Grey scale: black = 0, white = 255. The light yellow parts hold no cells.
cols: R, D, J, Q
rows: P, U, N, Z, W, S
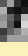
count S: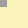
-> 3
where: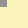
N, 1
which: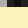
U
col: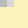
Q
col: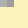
Q
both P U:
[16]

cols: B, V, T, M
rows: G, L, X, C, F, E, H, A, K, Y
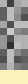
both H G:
[178]
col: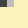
V
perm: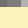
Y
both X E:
[81]
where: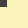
G, 2

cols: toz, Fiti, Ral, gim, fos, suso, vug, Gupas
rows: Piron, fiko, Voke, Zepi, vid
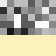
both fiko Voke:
[108]
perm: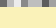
Piron
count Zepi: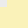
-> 0
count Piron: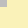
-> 3
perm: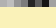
vid

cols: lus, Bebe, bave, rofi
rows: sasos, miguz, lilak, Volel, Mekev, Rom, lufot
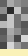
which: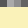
Mekev
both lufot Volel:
[114]
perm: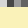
Rom

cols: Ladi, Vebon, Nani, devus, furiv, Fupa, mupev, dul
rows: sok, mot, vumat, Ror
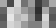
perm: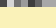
sok
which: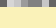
Ror

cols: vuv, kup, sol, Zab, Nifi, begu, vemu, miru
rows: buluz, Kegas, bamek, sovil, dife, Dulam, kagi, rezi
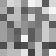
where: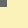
Dulam, 3
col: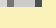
vemu

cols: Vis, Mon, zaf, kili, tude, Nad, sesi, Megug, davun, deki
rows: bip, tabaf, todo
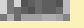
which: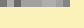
todo
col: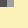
tude
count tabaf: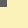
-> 3
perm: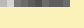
tabaf

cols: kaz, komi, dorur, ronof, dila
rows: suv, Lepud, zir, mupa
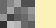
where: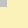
mupa, 2
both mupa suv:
[106]
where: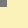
Lepud, 4

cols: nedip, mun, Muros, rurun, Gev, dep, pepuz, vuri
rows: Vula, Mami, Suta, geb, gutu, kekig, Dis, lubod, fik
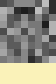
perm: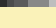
Vula
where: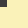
kekig, 8
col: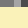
dep
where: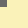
Dis, 5
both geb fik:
[120]

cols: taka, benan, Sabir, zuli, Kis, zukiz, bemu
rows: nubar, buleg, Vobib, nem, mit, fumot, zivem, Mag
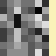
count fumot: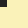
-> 1
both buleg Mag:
[60]
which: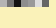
Vobib
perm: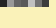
fumot
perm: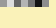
Vobib
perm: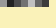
mit

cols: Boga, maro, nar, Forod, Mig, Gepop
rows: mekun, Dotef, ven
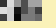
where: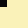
ven, 3
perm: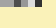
mekun
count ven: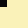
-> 1
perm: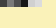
Dotef
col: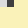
Boga
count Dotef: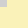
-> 1
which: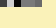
ven

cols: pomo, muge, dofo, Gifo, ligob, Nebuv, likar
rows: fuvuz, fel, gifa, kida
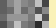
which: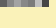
fuvuz
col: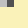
Nebuv

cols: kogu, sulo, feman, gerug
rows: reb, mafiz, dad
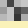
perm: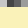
mafiz
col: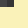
feman
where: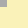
dad, 4
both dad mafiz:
[198]
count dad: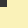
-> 1
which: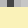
reb
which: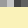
mafiz

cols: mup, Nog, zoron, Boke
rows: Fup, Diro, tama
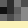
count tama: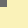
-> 2
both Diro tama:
[137]

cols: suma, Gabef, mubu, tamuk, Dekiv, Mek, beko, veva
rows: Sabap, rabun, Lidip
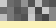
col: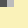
Dekiv
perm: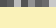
Sabap
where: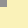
Sabap, 4
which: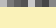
Lidip
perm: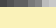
Lidip

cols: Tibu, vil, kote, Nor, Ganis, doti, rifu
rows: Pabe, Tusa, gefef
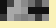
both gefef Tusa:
[168]
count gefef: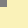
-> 1
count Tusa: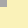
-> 2
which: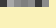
gefef
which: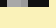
Tusa

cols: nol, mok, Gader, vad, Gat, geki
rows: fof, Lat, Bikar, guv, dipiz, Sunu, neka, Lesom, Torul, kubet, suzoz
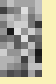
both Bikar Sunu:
[119]
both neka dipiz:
[148]
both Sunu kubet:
[103]
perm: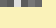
Sunu
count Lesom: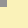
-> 3
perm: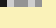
Lesom

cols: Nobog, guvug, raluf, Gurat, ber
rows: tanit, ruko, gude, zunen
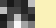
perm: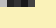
tanit
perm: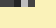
ruko
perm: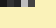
tanit
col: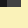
guvug
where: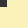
tanit, 3

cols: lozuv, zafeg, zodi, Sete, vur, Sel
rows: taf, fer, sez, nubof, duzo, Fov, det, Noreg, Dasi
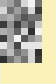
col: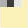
lozuv
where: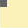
duzo, 3
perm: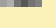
sez
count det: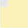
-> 4

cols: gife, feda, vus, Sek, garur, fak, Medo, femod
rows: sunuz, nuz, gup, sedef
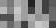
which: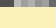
gup
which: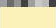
sedef
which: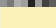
sunuz
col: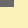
femod
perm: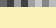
nuz

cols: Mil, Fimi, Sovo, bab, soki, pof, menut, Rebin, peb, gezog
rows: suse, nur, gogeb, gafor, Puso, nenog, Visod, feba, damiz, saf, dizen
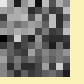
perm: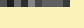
dizen
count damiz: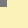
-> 3
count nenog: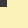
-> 3

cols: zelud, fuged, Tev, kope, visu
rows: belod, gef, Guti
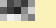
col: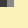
kope
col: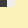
fuged
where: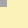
Guti, 4

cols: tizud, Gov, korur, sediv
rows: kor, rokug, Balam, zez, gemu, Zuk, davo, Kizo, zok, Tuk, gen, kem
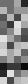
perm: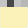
davo
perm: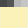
Balam
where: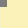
zok, 1
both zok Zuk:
[167]
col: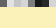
tizud
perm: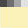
Zuk

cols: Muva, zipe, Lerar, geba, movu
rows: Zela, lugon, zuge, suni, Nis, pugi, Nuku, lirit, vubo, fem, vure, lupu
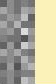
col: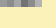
movu
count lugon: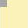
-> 2
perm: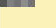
pugi
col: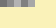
movu

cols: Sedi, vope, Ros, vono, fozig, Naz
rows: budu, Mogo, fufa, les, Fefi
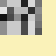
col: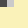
vope
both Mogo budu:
[142]
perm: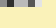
Mogo
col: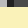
vono

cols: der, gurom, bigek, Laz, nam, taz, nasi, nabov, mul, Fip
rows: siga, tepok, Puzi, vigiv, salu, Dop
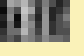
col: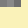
gurom
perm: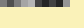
siga
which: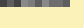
Dop
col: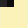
der

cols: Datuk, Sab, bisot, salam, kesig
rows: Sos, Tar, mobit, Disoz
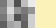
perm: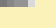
Tar
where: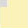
Tar, 2

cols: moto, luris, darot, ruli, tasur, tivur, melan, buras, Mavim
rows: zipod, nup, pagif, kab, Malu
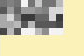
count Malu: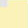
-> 0
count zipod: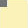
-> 5
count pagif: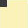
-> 3
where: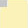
zipod, 6
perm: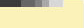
pagif
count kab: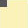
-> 4

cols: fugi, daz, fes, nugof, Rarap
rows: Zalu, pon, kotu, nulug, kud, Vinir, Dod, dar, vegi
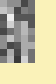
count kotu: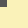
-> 4
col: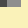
fugi
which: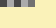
dar
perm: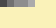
Zalu
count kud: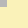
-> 1
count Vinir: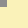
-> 2

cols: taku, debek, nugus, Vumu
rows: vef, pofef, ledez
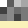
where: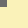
pofef, 3
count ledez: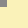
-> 1
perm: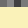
pofef
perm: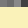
pofef

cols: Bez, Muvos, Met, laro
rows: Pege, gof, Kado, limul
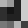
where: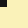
gof, 2
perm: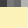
limul

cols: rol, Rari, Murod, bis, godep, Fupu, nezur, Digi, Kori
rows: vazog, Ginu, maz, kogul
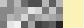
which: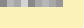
maz
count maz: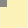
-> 2
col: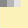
Rari
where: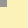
maz, 9

